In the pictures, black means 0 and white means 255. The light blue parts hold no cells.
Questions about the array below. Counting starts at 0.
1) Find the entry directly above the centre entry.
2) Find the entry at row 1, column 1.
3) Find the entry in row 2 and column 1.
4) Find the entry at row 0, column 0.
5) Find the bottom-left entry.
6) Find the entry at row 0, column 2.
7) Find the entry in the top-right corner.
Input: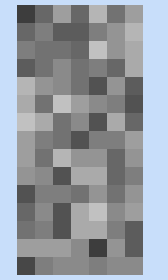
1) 138
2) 126
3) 114
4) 61
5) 71
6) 158
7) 158

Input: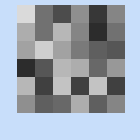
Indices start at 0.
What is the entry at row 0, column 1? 113
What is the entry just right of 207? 162
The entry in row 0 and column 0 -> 218
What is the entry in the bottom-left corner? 143
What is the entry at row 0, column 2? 76
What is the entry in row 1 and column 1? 113
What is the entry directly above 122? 133

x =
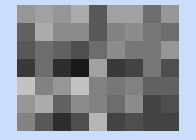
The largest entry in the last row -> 182
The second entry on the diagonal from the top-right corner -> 119
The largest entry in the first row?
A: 171
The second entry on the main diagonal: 171
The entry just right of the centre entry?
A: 57
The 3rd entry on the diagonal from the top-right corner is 119
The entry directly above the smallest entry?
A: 78
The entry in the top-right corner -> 150
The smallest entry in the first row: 88
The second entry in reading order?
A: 161
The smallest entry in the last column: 67
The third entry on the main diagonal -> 97
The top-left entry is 150
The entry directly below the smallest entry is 194
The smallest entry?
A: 25
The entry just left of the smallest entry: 46
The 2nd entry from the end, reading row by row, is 67
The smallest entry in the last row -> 46
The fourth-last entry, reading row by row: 67

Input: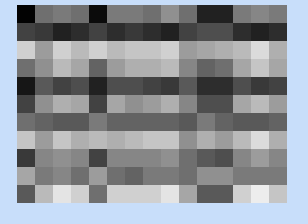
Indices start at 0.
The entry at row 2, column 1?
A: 156
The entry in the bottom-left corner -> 89
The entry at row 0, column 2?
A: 122
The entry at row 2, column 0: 208
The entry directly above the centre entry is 66
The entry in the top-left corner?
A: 2
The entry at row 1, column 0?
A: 66
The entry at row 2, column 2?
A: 208
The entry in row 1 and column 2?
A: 33
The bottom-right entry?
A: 197
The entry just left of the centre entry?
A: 144
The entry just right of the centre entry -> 175
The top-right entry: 122
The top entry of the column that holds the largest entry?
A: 134
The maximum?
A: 237
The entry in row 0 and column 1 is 111
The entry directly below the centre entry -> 99
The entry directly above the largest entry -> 122

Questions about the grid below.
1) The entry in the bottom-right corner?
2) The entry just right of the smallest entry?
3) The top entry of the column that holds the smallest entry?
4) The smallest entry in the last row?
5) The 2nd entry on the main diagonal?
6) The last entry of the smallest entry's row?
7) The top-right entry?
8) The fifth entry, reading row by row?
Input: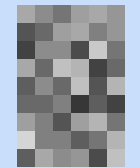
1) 192
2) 94
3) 159
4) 75
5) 105
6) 66
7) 150
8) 168

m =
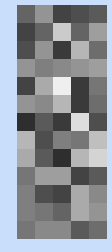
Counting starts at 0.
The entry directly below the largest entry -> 182
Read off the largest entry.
239
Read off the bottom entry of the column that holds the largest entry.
137
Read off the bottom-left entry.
118
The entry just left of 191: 118
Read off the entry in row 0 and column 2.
67
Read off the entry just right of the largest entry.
58
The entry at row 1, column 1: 100
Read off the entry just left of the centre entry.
90
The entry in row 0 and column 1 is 148
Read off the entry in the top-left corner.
100
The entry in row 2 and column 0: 78
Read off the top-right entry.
90
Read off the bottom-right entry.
109
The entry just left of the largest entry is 170

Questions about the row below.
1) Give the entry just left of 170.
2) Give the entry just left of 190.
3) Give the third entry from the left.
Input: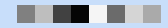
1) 213
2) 128
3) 65

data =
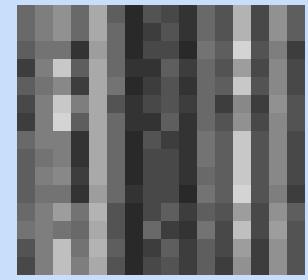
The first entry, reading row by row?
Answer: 105
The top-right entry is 94
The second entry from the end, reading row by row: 145
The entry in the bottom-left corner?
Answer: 72
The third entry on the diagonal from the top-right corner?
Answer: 83
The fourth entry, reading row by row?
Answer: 105
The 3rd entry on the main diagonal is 115
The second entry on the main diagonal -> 126
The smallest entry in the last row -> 41
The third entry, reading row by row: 145
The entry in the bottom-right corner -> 83
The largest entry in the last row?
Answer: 191

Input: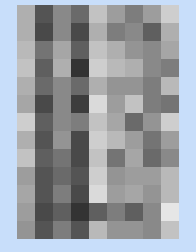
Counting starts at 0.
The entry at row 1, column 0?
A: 175
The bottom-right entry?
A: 194
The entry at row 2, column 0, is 185
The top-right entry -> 206
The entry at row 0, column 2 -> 137
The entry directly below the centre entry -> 206
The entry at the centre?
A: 194
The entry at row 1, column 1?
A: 73
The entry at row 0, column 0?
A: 175
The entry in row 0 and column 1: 84
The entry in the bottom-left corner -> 148
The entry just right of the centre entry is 166
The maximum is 230
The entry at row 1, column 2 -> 137
